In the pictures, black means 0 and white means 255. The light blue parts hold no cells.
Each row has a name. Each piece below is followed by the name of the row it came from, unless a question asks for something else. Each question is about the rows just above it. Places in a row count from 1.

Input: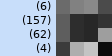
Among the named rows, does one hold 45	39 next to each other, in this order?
yes
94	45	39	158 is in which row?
(62)

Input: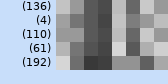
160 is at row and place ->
(4), 1
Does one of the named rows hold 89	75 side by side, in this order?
yes
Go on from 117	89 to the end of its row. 69	195	125	153	189
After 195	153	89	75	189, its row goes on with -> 103	201	153

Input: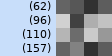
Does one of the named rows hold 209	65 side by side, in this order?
yes
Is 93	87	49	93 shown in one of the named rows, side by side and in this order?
no

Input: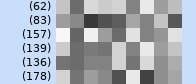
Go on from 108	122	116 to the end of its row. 210	130	233	157	196
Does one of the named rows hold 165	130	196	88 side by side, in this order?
yes
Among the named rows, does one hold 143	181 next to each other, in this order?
no
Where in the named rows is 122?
(139), 3
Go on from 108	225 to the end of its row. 130	149	225

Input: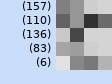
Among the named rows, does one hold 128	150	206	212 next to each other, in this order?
yes
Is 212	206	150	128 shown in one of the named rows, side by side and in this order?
no
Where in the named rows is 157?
(83), 2
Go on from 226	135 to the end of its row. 120	179
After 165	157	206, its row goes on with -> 212
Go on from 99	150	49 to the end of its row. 107

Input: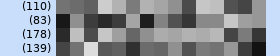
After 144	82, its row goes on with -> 123	115	151	61	18
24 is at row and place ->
(83), 1
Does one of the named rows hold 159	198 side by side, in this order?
no
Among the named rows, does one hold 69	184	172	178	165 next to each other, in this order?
no
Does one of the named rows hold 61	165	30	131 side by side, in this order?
yes

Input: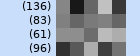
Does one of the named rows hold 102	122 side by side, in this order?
yes
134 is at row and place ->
(136), 1
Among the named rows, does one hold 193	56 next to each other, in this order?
yes
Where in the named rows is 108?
(61), 3

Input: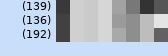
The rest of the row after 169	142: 189	98
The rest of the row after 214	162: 120	51	86

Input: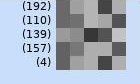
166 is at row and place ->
(110), 4
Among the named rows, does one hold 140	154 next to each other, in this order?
no
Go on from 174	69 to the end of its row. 174

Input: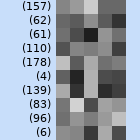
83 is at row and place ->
(110), 1
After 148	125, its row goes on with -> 154	191
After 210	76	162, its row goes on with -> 148
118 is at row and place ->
(83), 1

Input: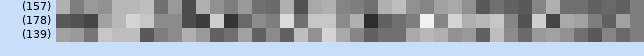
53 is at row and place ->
(178), 13
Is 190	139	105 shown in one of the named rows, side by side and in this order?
yes
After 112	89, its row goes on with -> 133	105	126
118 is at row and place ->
(139), 3

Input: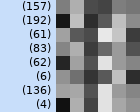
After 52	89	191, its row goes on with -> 45
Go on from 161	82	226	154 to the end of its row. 133
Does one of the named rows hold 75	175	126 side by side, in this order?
no

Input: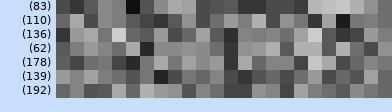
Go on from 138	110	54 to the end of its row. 145	153	176	89	176	176	89	176	110	75	145
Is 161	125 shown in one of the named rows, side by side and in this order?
yes
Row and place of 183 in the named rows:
(83), 19
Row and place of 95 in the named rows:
(178), 1
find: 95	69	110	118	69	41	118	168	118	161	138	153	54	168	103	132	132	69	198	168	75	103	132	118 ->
(178)
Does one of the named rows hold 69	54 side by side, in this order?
yes
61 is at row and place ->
(83), 18

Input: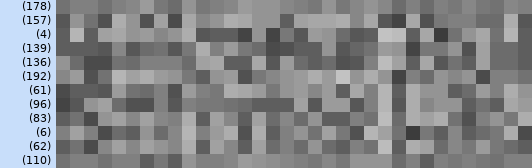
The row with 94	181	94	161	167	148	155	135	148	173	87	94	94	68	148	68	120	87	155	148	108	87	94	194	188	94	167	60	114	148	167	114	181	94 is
(4)
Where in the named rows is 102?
(139), 22
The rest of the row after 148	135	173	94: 161	135	94	161	108	128	108	148	108	94	128	114	188	94	173	161	108	135	120	155	120	108	94
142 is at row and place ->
(110), 16
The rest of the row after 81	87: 128	188	161	94	167	87	114	94	161	108	108	94
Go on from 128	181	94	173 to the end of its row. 148	148	94	108	155	128	173	148
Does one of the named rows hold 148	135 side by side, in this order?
yes

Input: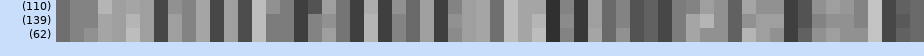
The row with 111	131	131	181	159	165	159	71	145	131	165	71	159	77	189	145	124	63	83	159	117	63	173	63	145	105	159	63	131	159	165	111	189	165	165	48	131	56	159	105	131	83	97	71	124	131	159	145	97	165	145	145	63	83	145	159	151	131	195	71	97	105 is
(110)
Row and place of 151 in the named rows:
(110), 57
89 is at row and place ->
(139), 61
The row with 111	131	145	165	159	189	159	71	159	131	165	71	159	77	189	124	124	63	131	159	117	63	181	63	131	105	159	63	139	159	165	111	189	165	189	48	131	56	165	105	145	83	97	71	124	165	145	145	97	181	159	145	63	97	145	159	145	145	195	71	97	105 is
(62)
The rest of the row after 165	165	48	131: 56	159	105	131	83	97	71	124	131	159	145	97	165	145	145	63	83	145	159	151	131	195	71	97	105
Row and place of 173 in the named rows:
(110), 23

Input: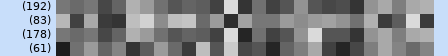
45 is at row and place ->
(83), 13
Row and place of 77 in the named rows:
(192), 21
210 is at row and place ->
(83), 7

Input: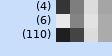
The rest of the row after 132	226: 171
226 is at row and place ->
(6), 3
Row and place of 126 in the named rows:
(4), 2
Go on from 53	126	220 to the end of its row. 165
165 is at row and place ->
(4), 4
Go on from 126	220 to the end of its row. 165

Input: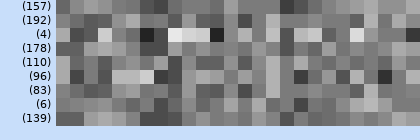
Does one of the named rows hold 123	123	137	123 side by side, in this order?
yes
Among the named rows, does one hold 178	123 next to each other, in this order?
yes
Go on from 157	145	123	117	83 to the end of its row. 70	109	123	123	109	157	123	123	123	62	83	109	130	145	157	170	145	145	170
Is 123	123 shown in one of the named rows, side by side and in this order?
yes
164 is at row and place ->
(6), 13
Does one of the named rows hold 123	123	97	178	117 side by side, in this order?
yes

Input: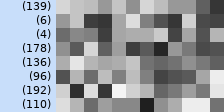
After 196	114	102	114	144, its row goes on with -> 121	96
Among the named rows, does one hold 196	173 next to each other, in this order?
no
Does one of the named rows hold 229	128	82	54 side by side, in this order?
no

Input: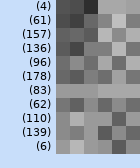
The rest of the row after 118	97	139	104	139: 110
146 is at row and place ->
(6), 4
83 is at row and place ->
(4), 1
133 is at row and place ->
(61), 4
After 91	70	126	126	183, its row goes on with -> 118
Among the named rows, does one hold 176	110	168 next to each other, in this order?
no

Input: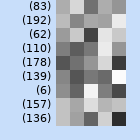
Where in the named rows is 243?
(6), 3
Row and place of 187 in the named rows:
(192), 1

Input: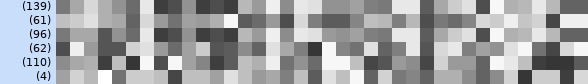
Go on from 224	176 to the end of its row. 168	99	216	154	114	161	154	176	247	92	107	154	78	216	127	92	92	133	191	184	127	184	78	121	107	133	216	204	239	197	210	70	239	239
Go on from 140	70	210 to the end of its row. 154	154	99	247	232	191	62	54	54	92
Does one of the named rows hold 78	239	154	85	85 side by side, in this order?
yes
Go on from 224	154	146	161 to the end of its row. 127	121	232	232	92	168	204	224	78	247	176	184	232	184	99	99
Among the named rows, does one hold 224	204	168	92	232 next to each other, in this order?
no
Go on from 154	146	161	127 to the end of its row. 121	232	232	92	168	204	224	78	247	176	184	232	184	99	99
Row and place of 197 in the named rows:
(61), 34

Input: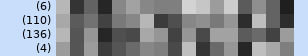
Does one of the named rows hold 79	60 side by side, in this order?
no
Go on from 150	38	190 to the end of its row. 168	127
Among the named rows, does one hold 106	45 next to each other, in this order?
no

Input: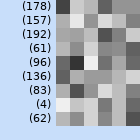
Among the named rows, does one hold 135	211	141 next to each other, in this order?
no
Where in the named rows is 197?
(4), 2

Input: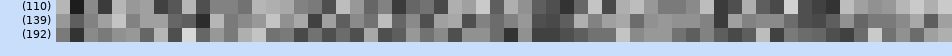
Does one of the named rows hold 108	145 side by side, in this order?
yes
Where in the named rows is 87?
(110), 9
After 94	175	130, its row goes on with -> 160	168	108	145	152	145	145	130	59	160	130	138	138	108	79	73	94	145	102	122	122	138	168	94	160
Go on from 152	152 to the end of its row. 114	94	130	94	73	94	189	65	122	108	102	79	65	108	202	114	145	108	160	175
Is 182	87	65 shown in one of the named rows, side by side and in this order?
no

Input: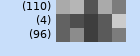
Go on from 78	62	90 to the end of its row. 203
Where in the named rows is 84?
(110), 3
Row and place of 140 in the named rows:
(96), 2
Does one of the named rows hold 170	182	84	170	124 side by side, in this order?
yes

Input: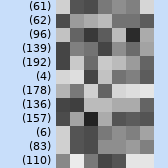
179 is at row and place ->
(178), 1
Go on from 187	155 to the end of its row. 100
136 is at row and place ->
(110), 1
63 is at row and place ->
(136), 2
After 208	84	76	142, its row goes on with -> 142	155	128
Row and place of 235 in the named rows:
(110), 2

